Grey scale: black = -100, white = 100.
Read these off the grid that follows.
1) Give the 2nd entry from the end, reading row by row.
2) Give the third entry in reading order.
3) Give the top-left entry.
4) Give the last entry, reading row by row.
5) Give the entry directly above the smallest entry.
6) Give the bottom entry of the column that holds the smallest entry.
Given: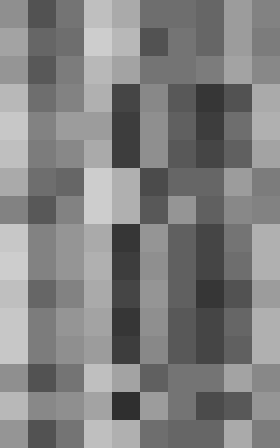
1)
33
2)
-9
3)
12
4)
-3
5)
28
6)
38

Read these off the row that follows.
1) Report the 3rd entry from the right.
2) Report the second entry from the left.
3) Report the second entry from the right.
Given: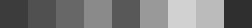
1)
64
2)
-37
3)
47

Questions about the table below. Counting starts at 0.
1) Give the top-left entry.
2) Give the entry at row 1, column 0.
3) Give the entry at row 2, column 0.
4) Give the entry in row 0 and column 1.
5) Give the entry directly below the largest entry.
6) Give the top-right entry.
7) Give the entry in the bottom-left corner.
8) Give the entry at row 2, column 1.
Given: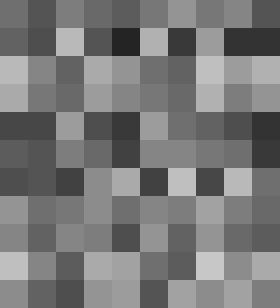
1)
-13
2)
-23
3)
45
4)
-34
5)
10
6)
-34
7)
10
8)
4

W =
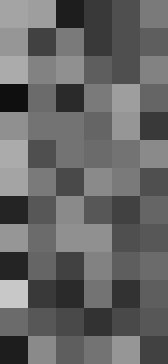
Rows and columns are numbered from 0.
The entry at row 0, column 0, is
29
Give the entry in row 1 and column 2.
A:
-4
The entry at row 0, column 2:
-77
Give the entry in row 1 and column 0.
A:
18
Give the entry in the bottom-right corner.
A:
-49
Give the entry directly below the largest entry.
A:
-16
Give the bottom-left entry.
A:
-77
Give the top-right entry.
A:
-4
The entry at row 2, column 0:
34
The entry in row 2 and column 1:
2
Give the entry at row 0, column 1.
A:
24
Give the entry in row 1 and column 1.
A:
-49
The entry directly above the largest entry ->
-72
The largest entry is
57

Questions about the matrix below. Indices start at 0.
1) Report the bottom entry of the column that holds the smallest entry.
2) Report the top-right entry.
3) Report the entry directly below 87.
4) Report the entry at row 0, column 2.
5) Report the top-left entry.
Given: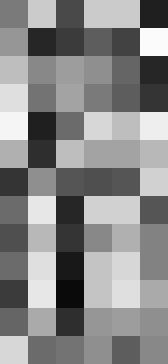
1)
-10
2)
-76
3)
44
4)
-43
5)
-4

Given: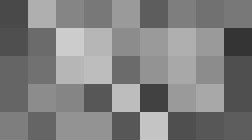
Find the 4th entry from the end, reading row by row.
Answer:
54
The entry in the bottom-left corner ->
-1
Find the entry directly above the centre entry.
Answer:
10
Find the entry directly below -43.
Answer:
-38
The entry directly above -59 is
-6
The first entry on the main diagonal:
-43
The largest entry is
60
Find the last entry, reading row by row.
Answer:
-27
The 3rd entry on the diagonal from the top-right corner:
32
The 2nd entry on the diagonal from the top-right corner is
21
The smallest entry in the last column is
-59
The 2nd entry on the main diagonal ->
-16
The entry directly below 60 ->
43

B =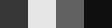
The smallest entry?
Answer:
-88
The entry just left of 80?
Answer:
-57

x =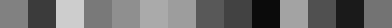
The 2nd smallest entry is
-80
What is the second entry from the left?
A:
-54
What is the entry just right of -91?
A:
28
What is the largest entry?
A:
61

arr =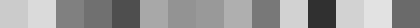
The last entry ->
-17
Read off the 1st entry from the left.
59
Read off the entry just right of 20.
37
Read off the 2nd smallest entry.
-39

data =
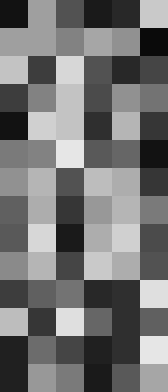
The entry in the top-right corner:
58
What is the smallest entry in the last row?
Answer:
-80
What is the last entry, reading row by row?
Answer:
30
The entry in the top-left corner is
-86
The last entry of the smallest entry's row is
-92
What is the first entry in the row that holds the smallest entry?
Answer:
25
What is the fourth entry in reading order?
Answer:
-80
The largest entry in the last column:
80
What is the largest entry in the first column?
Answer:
53
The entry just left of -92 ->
14
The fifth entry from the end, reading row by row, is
19
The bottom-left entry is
-75
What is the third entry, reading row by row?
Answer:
-36
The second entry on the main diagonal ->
25
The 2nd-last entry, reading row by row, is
-30
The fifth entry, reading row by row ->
-69

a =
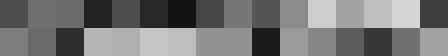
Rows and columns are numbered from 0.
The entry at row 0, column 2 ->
-17
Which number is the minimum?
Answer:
-85
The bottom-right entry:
27
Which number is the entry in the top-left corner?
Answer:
-39
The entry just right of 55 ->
49
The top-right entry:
-51
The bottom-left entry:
-1
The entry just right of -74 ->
-39
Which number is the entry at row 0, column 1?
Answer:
-12
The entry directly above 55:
-69

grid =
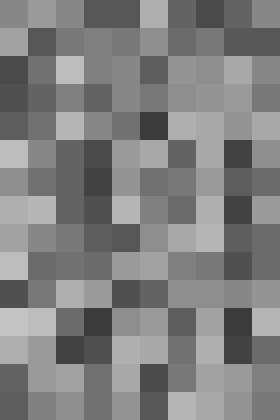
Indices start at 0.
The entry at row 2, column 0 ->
-42
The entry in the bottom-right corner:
-6
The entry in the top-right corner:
6
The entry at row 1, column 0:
27
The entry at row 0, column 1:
21
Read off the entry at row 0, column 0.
6
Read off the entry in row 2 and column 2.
48
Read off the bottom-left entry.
-27
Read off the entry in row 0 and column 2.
6
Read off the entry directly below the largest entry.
37
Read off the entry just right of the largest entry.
48

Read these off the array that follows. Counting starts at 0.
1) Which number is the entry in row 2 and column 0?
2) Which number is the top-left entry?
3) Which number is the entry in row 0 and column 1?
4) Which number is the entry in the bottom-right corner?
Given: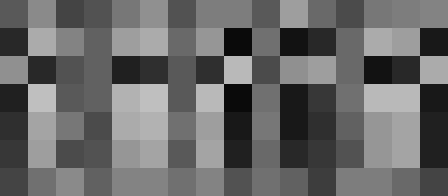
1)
13
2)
-30
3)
8
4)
-47
